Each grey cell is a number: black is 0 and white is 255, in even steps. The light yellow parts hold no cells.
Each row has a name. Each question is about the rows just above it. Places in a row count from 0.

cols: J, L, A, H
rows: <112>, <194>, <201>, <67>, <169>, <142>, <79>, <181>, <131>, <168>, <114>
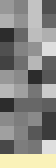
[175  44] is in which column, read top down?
J
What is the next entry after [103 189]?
[175]
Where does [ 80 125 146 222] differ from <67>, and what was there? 1, [131]
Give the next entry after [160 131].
[87]
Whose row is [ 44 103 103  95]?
<181>
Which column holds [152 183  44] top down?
J

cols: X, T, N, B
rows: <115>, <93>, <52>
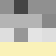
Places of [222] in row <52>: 0 3
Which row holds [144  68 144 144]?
<115>
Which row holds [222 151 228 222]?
<52>
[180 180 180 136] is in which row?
<93>
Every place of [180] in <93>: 0 1 2
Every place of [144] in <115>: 0 2 3

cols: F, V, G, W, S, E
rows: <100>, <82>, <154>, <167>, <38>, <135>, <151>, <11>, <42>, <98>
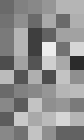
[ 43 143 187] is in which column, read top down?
E
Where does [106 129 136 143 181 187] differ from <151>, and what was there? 3, [150]
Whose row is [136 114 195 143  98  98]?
<98>

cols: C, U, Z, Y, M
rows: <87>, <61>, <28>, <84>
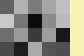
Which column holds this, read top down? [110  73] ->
C
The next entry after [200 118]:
[11]

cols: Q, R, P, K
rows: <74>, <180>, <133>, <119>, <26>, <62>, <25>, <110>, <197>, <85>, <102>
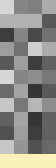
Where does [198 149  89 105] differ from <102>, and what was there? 2, [81]
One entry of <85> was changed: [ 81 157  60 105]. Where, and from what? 3, [97]
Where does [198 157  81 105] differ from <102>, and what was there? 1, [149]
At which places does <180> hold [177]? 0 1 2

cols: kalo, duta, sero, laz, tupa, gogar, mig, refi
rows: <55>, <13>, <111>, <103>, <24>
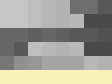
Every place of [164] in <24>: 3 4 5
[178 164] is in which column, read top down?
tupa
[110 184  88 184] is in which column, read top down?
gogar
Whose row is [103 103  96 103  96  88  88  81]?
<111>

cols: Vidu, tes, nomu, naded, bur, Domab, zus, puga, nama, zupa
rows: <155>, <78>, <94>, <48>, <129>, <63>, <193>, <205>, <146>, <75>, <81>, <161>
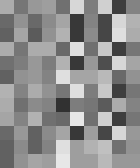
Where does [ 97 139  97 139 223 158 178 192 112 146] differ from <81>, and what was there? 3, [131]
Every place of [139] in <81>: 1
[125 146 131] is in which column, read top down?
tes
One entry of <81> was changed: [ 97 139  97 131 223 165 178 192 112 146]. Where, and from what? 5, [158]
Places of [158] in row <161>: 3 5 6
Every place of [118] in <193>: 4 9
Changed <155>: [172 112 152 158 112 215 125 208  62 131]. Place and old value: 1, [118]

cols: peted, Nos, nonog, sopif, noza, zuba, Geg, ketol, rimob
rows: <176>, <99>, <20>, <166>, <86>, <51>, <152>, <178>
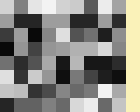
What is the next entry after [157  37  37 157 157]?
[37]
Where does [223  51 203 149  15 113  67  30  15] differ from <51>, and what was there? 5, [121]
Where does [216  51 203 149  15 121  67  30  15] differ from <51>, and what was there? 0, [223]
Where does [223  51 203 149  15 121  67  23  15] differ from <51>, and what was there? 7, [30]
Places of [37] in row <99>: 1 2 5 6
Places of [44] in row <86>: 1 8
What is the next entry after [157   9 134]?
[223]

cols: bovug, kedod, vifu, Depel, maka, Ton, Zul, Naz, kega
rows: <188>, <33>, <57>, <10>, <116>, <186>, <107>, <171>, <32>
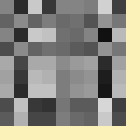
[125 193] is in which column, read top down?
Depel
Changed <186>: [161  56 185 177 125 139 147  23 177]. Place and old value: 7, [29]
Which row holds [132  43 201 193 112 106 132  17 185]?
<57>

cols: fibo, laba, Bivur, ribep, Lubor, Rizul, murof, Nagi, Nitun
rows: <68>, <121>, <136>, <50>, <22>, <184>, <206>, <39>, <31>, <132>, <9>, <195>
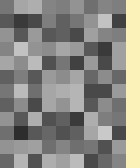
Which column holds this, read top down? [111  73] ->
Bivur
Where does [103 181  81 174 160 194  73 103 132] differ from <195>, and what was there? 5, [187]
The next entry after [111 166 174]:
[181]
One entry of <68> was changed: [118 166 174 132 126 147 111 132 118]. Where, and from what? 8, [126]

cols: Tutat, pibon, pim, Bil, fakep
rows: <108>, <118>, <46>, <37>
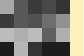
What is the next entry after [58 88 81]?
[110]
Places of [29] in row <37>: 0 3 4
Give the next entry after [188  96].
[175]
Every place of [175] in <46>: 1 4
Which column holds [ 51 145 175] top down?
fakep
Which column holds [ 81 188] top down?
pim
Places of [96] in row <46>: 3

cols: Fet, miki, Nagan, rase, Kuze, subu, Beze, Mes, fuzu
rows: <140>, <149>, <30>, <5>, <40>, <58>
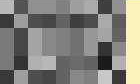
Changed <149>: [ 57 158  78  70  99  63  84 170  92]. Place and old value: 6, [78]
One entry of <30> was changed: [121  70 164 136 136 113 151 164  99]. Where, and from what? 4, [128]

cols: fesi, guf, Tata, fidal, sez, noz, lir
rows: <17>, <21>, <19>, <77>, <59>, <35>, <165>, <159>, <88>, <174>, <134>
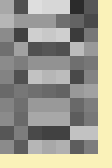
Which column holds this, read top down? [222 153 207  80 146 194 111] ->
Tata
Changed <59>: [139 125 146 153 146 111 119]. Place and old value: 3, [146]
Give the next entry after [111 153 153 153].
[105]
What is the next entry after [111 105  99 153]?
[161]
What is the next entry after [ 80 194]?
[182]
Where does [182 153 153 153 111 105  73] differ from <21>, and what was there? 5, [99]
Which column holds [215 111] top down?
sez

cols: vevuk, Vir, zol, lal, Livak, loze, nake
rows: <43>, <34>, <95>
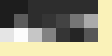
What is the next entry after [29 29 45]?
[45]
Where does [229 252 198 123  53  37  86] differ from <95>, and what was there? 3, [130]
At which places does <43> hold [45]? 2 3 4 5 6
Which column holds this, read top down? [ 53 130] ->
lal
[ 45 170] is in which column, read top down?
nake
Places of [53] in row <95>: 4

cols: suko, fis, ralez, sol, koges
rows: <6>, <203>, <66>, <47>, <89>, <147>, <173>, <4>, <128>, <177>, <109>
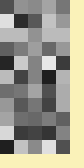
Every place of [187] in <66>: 0 1 3 4
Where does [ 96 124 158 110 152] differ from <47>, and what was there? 3, [104]
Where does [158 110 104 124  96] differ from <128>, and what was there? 0, [164]

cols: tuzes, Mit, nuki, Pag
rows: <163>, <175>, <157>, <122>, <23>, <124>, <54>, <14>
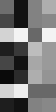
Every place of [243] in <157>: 1 3
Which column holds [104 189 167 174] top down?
nuki
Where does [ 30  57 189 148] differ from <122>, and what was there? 3, [154]
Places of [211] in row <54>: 0
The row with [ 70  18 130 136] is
<175>
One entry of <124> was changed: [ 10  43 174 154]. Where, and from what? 3, [148]
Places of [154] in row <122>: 3

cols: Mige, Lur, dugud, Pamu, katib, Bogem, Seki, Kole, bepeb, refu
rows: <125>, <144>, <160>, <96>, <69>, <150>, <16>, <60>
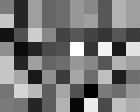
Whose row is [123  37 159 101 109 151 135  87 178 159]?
<125>
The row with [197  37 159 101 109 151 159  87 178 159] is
<144>

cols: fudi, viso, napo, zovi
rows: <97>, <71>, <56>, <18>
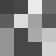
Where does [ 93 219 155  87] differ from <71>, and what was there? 2, [162]
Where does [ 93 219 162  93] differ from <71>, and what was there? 3, [87]
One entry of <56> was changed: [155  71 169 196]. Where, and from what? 0, [148]
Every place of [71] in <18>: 1 2
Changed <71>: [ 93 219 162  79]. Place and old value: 3, [87]
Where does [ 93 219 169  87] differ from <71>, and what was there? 2, [162]

